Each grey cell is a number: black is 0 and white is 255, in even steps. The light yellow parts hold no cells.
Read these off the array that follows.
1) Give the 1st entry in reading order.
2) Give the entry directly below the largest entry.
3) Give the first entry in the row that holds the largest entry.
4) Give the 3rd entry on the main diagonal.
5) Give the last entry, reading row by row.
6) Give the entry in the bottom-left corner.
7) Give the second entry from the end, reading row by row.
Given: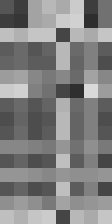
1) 85
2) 128
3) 203
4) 197
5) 197
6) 191
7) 170

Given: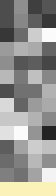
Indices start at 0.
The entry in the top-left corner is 77
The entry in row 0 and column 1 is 142
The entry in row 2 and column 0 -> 55
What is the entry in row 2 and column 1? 107
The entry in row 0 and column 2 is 63
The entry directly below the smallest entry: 192
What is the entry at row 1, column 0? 77
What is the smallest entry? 35
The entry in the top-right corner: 85
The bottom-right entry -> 243
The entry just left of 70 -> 93
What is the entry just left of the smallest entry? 148

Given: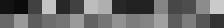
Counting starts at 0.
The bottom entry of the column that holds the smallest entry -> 154
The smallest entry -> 11
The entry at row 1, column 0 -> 104
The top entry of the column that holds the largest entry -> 202
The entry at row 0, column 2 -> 65
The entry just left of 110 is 92
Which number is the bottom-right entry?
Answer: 51
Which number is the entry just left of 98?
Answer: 154
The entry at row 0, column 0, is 19
